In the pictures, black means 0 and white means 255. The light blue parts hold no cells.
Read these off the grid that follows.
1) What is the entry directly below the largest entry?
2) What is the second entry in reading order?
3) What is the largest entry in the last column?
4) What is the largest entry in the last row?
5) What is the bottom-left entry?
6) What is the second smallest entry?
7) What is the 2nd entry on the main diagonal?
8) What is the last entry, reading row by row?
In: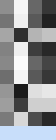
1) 245
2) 245
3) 231
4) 215
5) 122
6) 33
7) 239
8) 40

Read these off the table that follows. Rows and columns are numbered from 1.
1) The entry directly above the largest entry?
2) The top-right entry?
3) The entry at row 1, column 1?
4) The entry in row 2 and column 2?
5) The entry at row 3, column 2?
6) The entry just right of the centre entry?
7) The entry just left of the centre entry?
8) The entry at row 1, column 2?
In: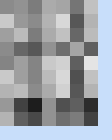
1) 95
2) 193
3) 139
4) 152
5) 187
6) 209
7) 132
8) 146

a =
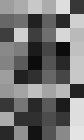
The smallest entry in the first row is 55
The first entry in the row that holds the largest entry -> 40
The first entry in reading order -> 158
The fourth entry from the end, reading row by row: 19
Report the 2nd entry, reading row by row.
172
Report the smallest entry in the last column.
33
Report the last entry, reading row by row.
228
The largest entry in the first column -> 172
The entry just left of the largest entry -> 137
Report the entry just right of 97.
40
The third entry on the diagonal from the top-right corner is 111
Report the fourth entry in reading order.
172
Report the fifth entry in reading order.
222
